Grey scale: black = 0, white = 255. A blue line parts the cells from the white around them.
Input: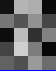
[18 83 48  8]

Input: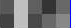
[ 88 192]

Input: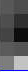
[88 47]

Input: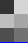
[ 51 166]

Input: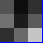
[ 83  28 197]

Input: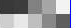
[ 56 232]

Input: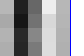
[183  22 135 221]
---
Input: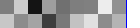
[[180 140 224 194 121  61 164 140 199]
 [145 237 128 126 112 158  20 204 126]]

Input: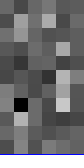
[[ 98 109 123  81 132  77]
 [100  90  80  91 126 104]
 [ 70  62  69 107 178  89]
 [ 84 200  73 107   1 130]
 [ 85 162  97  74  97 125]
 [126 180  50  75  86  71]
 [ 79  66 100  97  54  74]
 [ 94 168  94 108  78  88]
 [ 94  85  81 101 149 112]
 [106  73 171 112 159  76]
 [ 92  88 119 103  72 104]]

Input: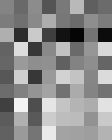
[[179 158 161 163 234 117 154  97]
 [201 146 187 189 204  89 176  91]
 [226 173 180 196 229  78 243  64]
 [114 132 171 113 163 148 129 108]
 [219 134 195 210 153  55 207  87]
 [101 142 131  96 144 142 154 102]
 [216 150 106 194 137  55 221  99]
 [ 12 116   5  18  63 202  44 175]
 [124 142 107 119 173 137 112 124]
 [107  95 185 121  84 140 105 132]]

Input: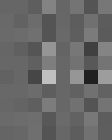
[[ 94 113  93 103  84 111 103 101]
 [ 93 120  98 106  88 110 108 106]
 [116  84 113 103 124  95 100 103]
 [ 98 113  97 103  94 108 104 104]
 [157  32 150 103 192  70 103  98]
 [116  88 114 103 126  96 103 103]
 [132  64 119 100 149  85  96 102]
 [ 91 123  94 105  84 112 108 106]
 [ 92 112  93 103  84 108  98 105]
 [119  84 116 102 131  94 102 102]]

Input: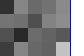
[[194  98 104 133  61]
 [ 88  99 108  40  81]
 [141 131  79 112 116]
 [138 114 106 134  49]]

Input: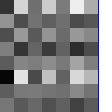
[[ 90  65  96  80 104  89 119]
 [115 137 112 116 122 120  93]
 [183 216  98 192  74 227   6]
 [127 164 121 140 125 133  92]
 [ 76  45  98  59 100  53 127]
 [136 152 107 148  89 153  78]
 [ 87  75 111  95 114  77 147]
 [172 238 123 204 111 212  52]]

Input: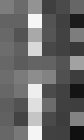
[[ 16  64  65 245 120 103]
 [131  61  74 197  67  97]
 [ 62  64 108 223  82  94]
 [ 20  65  75 238 116 103]
 [ 61  80 130 141 123 109]
 [162  84  99 100  92 103]
 [ 57  65  72 217  97 109]
 [125  66  85 169  83 104]
 [ 27  64  83 246  99  99]
 [102  74  63 147 107 125]]
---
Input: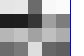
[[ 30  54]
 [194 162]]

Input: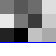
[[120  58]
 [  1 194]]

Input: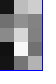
[[144 131]
 [215 129]]

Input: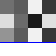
[[107  25]
 [ 92 241]]

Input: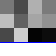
[[ 97 165]
 [206   4]]

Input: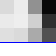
[[238 208]
 [218 170]]

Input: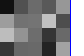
[[114 116]
 [147 109]]
